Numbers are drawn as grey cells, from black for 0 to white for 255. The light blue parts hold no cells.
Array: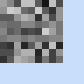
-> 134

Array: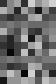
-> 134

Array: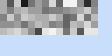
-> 88

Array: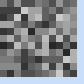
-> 80

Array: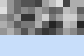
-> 148

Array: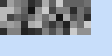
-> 160

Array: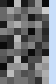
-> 11
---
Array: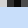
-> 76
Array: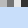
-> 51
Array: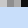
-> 16
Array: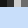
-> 109
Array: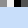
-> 82
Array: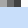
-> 251
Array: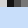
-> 119
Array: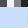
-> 37
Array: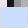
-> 177
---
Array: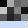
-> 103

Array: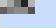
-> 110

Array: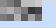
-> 94

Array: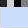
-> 9

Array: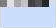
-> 167

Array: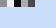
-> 16

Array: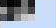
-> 15

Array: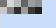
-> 185
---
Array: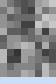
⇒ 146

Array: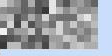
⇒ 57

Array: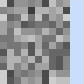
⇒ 206

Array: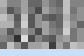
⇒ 102

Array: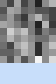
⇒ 152

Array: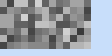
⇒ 70
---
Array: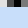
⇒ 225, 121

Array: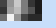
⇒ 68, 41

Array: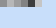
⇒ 144, 197

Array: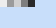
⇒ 237, 41

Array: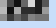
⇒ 170, 117

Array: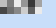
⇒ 190, 234
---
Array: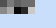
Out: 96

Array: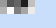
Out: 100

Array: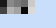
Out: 121

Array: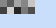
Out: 165

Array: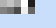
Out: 166

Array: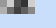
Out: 80
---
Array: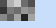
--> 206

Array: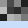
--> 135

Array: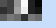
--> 148

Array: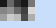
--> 50

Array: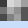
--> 200

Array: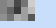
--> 73

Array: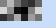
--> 115

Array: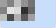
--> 190
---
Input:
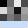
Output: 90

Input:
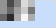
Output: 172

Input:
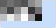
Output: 191

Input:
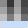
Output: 191

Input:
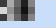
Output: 102

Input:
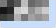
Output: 177

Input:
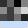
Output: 113

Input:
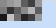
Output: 110

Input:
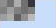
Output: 97

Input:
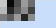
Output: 155
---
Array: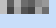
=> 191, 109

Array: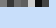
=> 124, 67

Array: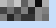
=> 185, 111

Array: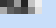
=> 52, 224

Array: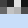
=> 64, 76

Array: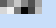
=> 94, 188
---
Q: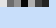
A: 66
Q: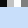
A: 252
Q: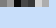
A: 212
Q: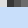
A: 84
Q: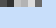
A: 220
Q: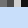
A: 208
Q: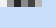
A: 67
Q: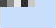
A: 46
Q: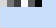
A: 92
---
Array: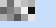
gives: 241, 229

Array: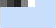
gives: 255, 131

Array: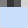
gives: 211, 126

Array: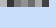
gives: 185, 172

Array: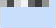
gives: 242, 215

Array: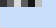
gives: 218, 188

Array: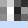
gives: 254, 239
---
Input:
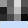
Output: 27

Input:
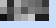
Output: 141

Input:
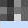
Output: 127

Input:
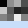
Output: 200

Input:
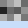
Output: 34

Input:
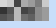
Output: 52

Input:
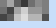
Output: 111

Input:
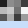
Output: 186

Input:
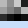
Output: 158

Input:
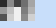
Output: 153
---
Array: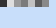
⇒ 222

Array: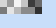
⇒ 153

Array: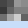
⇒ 83

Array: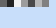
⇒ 35

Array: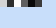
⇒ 46

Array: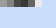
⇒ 129
